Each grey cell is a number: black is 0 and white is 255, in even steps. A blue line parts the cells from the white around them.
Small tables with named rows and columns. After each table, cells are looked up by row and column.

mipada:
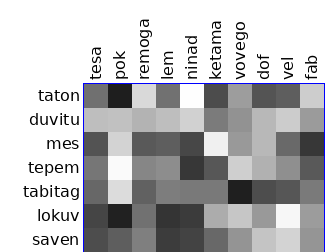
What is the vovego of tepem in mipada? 207
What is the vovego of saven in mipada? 148
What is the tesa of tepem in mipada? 118
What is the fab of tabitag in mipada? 122
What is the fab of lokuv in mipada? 156
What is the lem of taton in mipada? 113
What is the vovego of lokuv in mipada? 198

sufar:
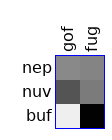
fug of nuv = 123
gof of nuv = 84
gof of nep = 137
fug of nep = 132
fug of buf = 2
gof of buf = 239

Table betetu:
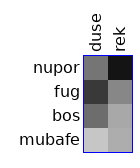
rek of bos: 168
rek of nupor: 20
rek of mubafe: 173
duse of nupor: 117
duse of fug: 57
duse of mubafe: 198
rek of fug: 135

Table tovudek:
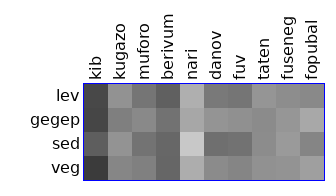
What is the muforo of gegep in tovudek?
137
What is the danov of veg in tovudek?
139
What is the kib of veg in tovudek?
59
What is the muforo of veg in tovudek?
128
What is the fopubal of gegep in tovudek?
168
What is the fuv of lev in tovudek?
117
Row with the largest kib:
sed

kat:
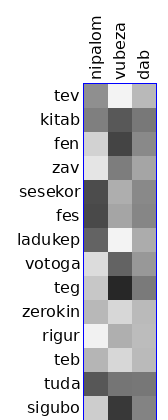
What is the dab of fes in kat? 134
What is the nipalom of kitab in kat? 127
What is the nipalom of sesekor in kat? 76
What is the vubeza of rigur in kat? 175
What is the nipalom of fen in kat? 210
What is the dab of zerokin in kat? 186
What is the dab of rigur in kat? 188
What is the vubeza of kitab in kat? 88
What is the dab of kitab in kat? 120
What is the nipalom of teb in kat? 181
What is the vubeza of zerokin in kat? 215
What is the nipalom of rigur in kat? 241
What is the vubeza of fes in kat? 165
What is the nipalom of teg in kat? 199
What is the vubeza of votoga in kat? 99
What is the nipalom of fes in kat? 73
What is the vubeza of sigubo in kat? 56
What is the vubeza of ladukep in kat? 243
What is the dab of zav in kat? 165
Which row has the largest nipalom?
rigur

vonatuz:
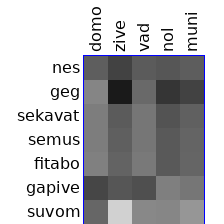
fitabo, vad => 121
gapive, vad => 79
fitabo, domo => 128
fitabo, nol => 89
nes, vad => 91
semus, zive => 95
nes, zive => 66
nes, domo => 94
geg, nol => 53
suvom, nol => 134
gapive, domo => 70
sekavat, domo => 125
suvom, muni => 150
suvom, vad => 136
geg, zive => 26
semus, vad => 118
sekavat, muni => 96
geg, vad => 105
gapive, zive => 86
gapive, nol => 127

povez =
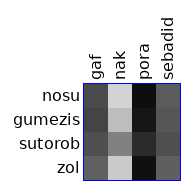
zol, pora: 16
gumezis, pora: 22
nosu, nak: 211
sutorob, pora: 43
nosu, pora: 14
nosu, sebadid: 91
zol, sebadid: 95
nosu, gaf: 74
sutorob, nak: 129
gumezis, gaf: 68
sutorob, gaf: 79
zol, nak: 202
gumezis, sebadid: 86
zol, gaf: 96
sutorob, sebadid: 79
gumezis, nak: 189
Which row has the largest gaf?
zol

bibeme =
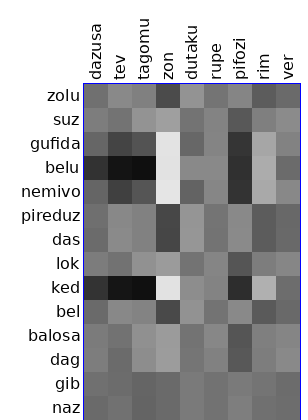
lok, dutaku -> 115
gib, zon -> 106
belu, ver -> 107
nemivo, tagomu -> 85
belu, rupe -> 137
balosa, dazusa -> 123

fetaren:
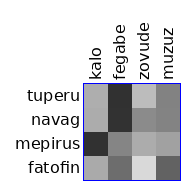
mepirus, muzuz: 161
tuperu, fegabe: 49
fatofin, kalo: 170
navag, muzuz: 131
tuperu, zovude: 188
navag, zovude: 139
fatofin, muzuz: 98
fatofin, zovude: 217
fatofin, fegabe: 109
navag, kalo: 172
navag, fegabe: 50
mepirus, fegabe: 133
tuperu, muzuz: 130
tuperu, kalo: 174
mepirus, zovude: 172
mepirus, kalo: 49

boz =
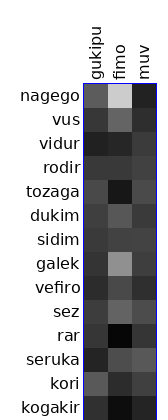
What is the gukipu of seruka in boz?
36
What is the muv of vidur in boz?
59
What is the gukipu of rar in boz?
54
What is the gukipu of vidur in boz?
33
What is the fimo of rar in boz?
6
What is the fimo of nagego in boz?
204
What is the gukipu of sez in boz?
61
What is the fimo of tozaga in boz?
23
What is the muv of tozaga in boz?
74
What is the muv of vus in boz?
46
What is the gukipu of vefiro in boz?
44
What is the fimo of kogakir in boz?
13
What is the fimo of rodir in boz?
57
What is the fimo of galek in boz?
144

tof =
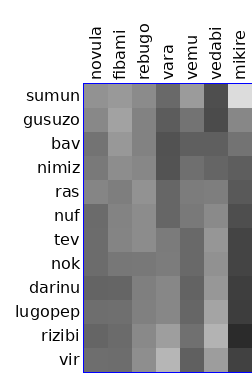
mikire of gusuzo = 135
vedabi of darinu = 151
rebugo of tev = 140
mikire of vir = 65
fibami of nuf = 131
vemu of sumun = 155
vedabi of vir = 157
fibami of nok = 119
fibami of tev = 132
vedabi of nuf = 138
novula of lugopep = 110
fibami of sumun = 153
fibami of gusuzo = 162
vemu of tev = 105
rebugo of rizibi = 137
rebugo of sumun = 139
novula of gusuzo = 136
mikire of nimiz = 94
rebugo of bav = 130
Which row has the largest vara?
vir

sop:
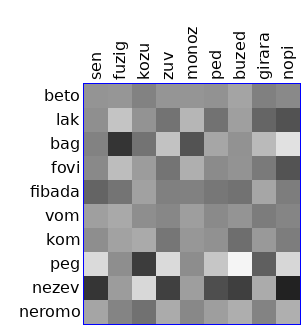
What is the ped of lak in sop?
114
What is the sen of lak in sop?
143
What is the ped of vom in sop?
138
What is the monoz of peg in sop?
141
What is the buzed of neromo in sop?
174
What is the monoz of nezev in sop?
158
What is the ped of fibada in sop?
119
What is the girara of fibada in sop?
166
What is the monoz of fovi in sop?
175
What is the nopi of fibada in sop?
125
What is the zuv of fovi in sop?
116
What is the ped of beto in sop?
146
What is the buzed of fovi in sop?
147
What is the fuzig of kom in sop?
162
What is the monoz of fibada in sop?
129
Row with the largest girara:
bag

